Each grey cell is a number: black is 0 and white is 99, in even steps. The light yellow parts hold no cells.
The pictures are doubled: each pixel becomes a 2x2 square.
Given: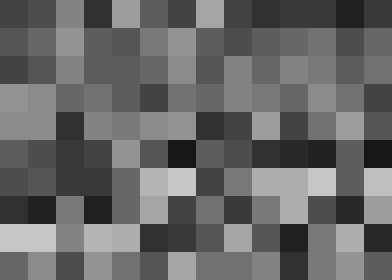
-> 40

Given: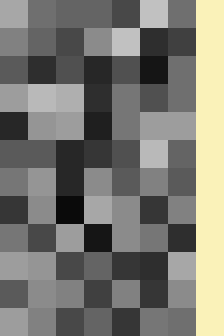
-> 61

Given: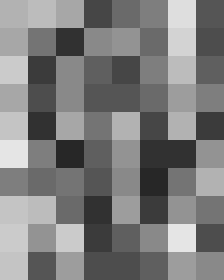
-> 76

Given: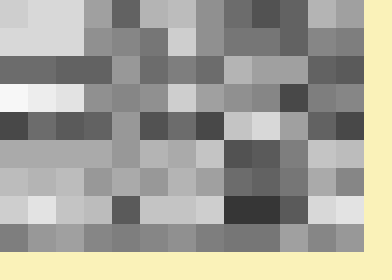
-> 49

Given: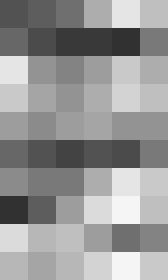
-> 71

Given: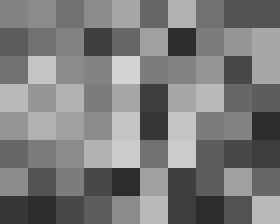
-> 21

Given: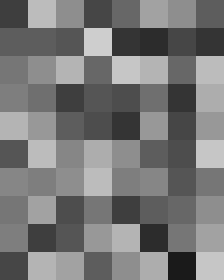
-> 27

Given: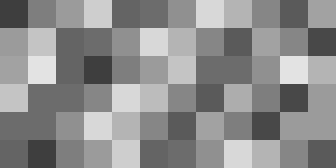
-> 39
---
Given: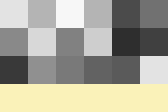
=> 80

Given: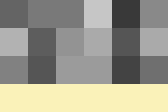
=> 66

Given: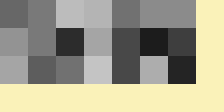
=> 28

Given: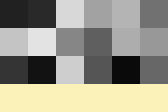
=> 37

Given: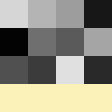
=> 43

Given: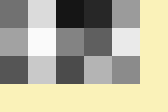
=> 51
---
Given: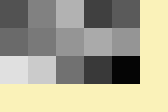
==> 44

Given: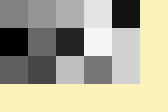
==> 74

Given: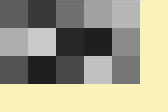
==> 28

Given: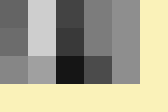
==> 8

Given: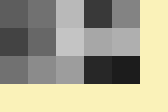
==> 61

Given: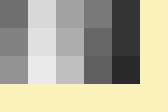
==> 74
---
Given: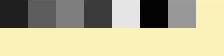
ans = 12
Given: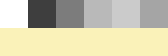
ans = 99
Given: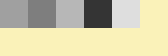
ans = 62
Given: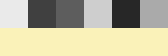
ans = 91
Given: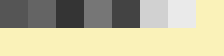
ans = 33
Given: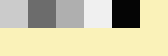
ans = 79
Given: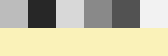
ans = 73
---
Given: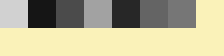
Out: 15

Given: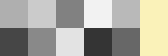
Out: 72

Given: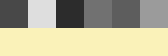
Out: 36

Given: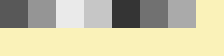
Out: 20

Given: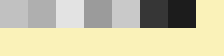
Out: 78

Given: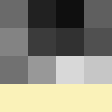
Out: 51

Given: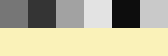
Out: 5

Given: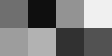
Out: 61

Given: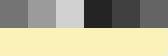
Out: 25
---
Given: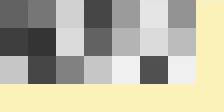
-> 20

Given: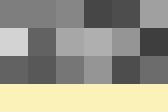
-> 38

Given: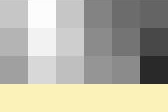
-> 94

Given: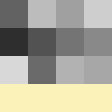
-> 32

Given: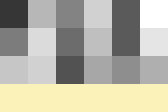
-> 85

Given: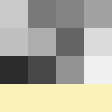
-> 67

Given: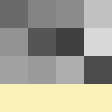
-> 33

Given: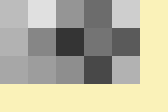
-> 52

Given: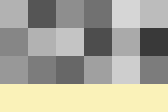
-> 69
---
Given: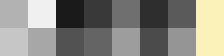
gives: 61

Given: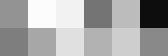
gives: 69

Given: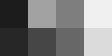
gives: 27

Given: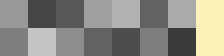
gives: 30

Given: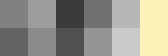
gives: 31

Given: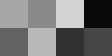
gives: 72

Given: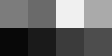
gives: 10
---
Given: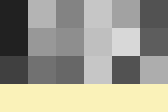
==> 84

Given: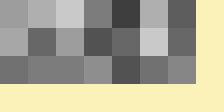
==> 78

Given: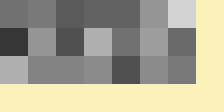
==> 61

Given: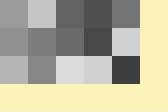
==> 28

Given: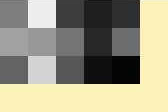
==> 15

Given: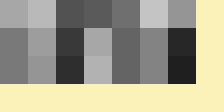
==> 51

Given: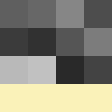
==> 33

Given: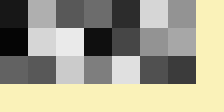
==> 57

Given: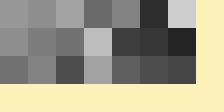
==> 21
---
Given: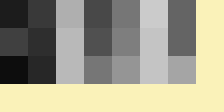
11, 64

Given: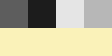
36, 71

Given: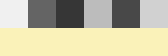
93, 81

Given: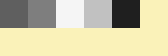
37, 12

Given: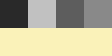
16, 53

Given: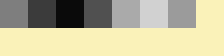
49, 60
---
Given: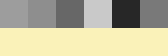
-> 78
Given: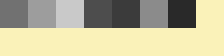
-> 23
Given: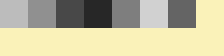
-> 49
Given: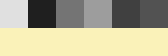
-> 61
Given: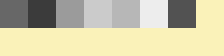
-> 71
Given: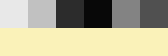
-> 3
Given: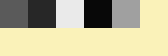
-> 91
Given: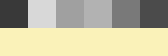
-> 69
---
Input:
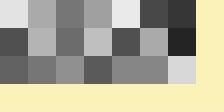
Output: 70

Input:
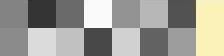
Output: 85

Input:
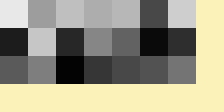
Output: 77

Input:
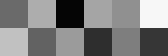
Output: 38

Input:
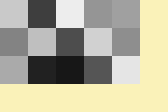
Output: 74

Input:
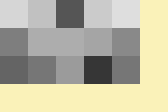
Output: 67

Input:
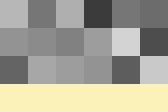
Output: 54

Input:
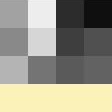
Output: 83
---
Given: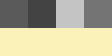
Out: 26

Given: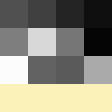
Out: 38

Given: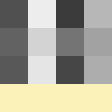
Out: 89

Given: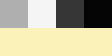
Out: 95

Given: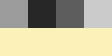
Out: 15

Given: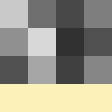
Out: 64

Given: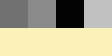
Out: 54
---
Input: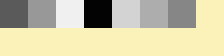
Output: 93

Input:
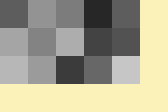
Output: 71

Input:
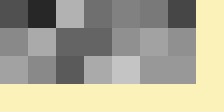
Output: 35

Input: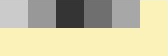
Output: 79

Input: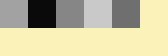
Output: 63

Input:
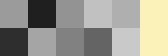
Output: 18

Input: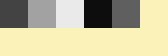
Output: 26
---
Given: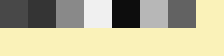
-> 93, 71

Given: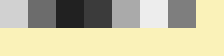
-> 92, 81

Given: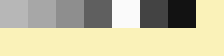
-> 97, 71

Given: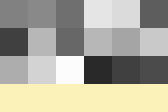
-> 98, 89

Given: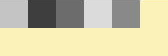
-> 85, 76

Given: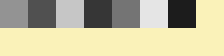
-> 89, 77

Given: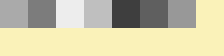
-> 92, 74

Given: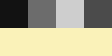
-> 80, 42
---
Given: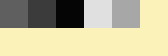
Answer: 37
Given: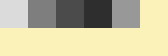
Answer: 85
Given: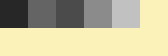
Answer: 15
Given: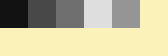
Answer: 7
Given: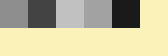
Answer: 55
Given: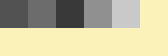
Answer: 32
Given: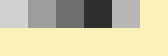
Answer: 81
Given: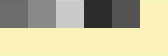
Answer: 42
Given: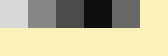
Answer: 84
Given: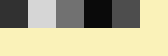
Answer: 19
